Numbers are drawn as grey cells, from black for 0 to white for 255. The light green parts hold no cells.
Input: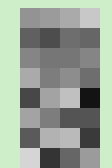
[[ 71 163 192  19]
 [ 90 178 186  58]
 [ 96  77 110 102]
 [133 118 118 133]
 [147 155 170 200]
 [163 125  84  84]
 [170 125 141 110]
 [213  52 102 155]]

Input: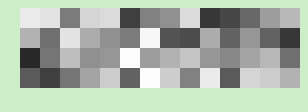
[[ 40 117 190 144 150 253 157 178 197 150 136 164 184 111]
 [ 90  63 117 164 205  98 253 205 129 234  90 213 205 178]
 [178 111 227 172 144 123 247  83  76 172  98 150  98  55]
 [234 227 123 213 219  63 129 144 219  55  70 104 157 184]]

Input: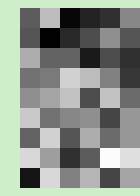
[[ 20 216 129 181  69 165]
 [ 85   1  41  77 143  85]
 [ 92 188   7  34  48 135]
 [ 99 209  85 173 107 151]
 [114 122 209 188 129  55]
 [143 165 194  77 194 107]
 [173  99  99  26  77  48]
 [201 114 135 143  69 151]
 [216 158  48  92 252 223]]

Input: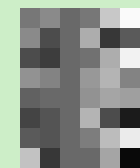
[[ 68  84 105 180  76  27]
 [ 76  61 105 113 173 242]
 [ 90  84 105 125 188 235]
 [ 97 105 105 146 165 159]
 [119 138 105 119 200 250]
 [138  76 105 173  55  90]
 [146 131 105 152 180 131]
 [194  55 105 105 165   9]]

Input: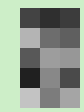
[[ 32 136  74]
 [ 67  47  60]
 [ 88 157 151]
 [180 109  95]
 [195 124 165]]

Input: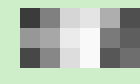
[[ 59 128 214 228 174  79]
 [ 71 135 221 249  87 110]
 [151 167 235 249 122  94]]

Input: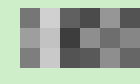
[[118 208  96  75 150  83]
 [126 201  83  89 142 102]
 [158 194  61 142 110 134]]

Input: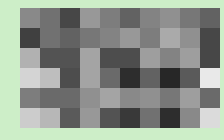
[[ 64 113  98 119 131 152 125 170 144  71]
 [125 106 106 144 164 137 144 119 158 106]
 [137 113  71 152 125  98 131 144 119  98]
 [177  83  83 164  77  77 158 131 158  71]
 [204 183  90 152  83  57 113  45 137 219]
 [212 190  77 164 106  45  98  39  90 233]]

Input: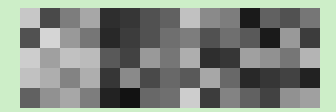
[[ 81 213 153 118  40  60  81 111 125  81 111  89  26 153  60]
 [ 97 145 167 125  34  18 104 111 205  60 131  97  66 145 160]
 [193 174 131 174  54 138  73 104  89 167 104  40  54  66  34]
 [199  73 125 167  46  54  81  97 193 138 125  26  97  81 118]
 [205 160 193 187  89  66 153 118 174  46  54 160 145 118 180]]
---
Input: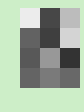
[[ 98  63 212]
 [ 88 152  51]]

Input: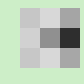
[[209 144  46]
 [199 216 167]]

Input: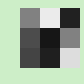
[[ 76  22 129]
 [ 68  31 221]]

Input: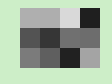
[[ 83  54 112]
 [123  95  33]]

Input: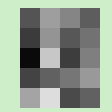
[[ 59 148  87]
 [ 10 199  61]]

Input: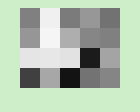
[[150 245 174]
 [229 231 226]]

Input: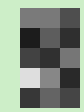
[[ 28  93  47]
 [ 66  48 118]]

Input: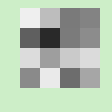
[[ 95  41 123]
 [220 158 202]]
